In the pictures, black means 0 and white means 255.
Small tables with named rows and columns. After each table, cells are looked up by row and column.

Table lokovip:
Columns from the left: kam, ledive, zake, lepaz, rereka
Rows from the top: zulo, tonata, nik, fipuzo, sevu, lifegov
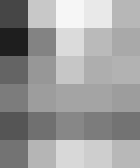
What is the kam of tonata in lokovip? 30
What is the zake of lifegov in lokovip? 216
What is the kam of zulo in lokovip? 70
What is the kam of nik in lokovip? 100
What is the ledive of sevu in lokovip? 112
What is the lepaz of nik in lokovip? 174
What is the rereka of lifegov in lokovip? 184
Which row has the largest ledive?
zulo

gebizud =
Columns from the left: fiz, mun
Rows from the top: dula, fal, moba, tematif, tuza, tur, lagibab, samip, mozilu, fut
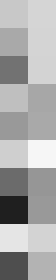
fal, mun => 212
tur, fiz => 207
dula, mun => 213
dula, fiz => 200
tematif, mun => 167
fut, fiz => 78
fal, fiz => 169
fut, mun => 179
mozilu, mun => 211
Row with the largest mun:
tur

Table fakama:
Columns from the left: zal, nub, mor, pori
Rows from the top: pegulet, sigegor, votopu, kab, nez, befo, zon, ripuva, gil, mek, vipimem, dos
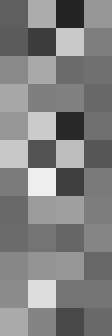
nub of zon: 238
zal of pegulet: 95
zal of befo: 199
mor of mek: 151
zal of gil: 107
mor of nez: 40
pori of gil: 133
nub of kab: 127
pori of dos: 106

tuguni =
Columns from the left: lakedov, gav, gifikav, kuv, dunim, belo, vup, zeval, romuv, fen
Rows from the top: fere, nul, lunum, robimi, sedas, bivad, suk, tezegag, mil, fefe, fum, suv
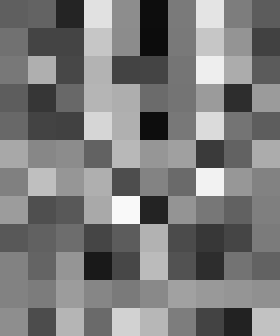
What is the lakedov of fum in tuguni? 130
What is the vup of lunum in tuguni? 117
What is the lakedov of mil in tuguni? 88
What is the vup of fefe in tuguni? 82
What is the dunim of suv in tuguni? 210
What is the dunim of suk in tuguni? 77
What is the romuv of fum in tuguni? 149
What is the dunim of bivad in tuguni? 184
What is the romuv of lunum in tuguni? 172
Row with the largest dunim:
tezegag

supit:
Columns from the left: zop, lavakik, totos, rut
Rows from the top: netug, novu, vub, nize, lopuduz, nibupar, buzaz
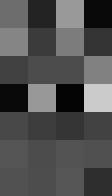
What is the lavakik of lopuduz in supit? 61
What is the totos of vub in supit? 76
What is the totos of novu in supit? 124
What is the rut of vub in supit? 129
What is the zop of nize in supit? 9
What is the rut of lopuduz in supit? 66
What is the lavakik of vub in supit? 76
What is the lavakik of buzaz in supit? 77
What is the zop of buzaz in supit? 81
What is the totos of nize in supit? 4
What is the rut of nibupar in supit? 80
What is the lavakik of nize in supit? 152
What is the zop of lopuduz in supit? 72
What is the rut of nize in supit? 203
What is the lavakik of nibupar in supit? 76
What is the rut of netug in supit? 9
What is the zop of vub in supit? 65
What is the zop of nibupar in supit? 85
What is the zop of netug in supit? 109
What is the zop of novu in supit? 133

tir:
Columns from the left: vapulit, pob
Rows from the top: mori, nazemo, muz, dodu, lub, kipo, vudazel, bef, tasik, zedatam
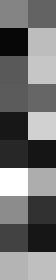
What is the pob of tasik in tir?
22
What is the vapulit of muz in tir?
89
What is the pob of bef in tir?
49
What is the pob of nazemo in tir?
189
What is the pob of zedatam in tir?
191
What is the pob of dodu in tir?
102
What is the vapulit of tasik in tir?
66
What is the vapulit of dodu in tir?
91
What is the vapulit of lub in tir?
23
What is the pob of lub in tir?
209
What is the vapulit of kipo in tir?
39
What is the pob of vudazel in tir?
173

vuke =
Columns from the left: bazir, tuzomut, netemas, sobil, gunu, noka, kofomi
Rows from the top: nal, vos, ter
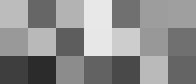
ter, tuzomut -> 43
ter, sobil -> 98
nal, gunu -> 112
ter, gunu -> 73
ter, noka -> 186
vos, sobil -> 231
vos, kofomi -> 112
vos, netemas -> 93
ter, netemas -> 140
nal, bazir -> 188
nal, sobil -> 232
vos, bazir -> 153
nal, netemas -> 179
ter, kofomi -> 100

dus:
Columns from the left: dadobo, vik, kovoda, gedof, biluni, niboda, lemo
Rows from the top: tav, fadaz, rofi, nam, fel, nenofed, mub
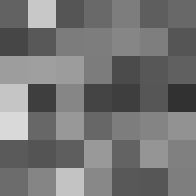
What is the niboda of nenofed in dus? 149
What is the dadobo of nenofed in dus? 90
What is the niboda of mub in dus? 86
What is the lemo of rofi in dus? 96
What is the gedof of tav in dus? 105
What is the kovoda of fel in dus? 152
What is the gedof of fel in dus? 103
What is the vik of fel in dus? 103
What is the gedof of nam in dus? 68
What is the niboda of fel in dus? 132
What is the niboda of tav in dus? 94
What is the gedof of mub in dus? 136
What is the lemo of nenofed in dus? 128
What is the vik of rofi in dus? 159
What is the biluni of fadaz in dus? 134
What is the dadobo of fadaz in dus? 70

